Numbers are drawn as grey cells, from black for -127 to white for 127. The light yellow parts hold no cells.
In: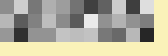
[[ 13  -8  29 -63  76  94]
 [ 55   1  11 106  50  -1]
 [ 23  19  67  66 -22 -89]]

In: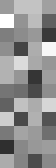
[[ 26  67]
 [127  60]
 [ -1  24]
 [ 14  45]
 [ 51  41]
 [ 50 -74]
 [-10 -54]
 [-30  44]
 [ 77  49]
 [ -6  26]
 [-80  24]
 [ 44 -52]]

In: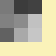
[[ -5 -62]
 [  1  65]
 [-30  70]]

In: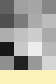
[[ -31   38]
 [ -48   43]
 [  46   77]
 [-104  109]
 [  15   25]]

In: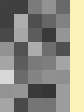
[[-63  -4 -22]
 [-64 -48   1]
 [-54 -35  21]
 [ 18  44 -47]
 [ 38  -5  36]
 [ 88   4  15]
 [ 19 -69  28]
 [ 37 -10  28]]

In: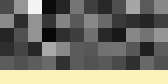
[[ -52  116  -90  -64  -48  -37]
 [  10   19    4    8  -70  -90]
 [ -90   19  -81  -15 -103  -12]
 [ -81  -88    9  -40  -12  -96]
 [ -35  -34  -78  -45  -53  -23]]

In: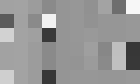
[[ 34  28  21  17 -17]
 [-36  10  21  18  22]
 [ 82  32  21  25  22]
 [ 34  28  21  31  63]
 [ 34  28  21  27  64]
 [ 79  28  21  23  22]]
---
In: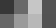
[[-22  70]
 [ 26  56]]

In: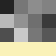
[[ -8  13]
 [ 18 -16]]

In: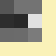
[[-12 -12]
 [-87  97]]

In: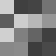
[[-63 -59]
 [ 77  55]]

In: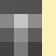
[[-45 -45]
 [ 69  14]]

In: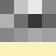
[[ 68 105]
 [-16 -73]]

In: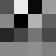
[[ 106 -118]
 [-125   51]]

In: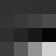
[[-78 -79]
 [-71 -63]]

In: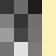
[[-19 -98]
 [-74 -15]]
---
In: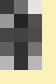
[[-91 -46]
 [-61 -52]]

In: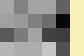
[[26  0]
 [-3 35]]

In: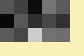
[[-39 -80]
 [-57  77]]

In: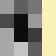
[[-113   25]
 [-115  -68]]

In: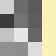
[[-11 -33]
 [103 -26]]

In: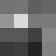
[[ 90  -5]
 [-40 -63]]

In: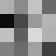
[[-56  26]
 [-31  90]]

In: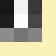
[[124 -57]
 [-11   3]]

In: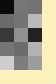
[[-12  58]
 [ 16 -93]]
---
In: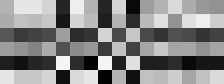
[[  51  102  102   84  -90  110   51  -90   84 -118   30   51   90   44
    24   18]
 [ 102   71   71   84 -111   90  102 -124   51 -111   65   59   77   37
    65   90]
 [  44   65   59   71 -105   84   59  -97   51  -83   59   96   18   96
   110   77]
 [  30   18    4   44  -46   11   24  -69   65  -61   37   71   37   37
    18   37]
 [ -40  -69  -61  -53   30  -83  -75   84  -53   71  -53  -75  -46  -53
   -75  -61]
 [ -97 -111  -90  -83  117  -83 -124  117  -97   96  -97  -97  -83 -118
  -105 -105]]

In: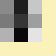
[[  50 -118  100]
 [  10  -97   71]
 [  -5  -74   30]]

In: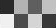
[[112 -52  85 -71]
 [-85  51 -32  65]]

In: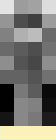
[[   1   48   60  -21]
 [  99   28   34   93]
 [-126    8    1 -112]
 [-106    8   -6  -99]
 [-126   -6  -35 -118]
 [ -28  -28  -43  -14]
 [ -21  -35  -49  -14]
 [  14  -43  -56   14]
 [  21  -49  -64   28]]

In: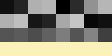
[[-111  -92   48   54 -127  -84   18   54]
 [ -43  -36  -50  -30   -2  -43    4  -64]
 [  48   62 -105  -92   40   69 -119 -111]]

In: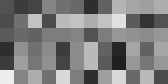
[[-52 -15  66 -52  58  66  45  66  96 -37 -75 -45]
 [110   4  45 -15  88  -2 -81  31  88 -22  58 -52]
 [-67  31  -9  17 -59  11  58 -37 -96  23  -9  23]
 [-81  17 -15  11 -67  11  58 -29 -89  37 -29  37]
 [-37 -22 -29  -2  -2   4 -45  -2  23  17  11  23]
 [-45 -67 -59   4 -15 -22 -81 -29  52  37  31  45]]

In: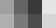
[[ 47  -5 -52  86]
 [ 33 -27 -70 100]]

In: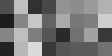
[[-93  55  90 -71 -42 -36 -36 -14]
 [-99   5  71 -28  42  -8  -1  78]
 [  5  63  -1 -42 -86 -14  34 -71]
 [-49  63 -78 -55  19  13  27  49]]

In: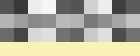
[[-43 -71 109 117 -36 -43  81 109 -64 -36]
 [-20 -57  88  95 -13 -28  73  95 -50 -13]
 [ 52  30   9  15  58  52  -6  15  38  66]]
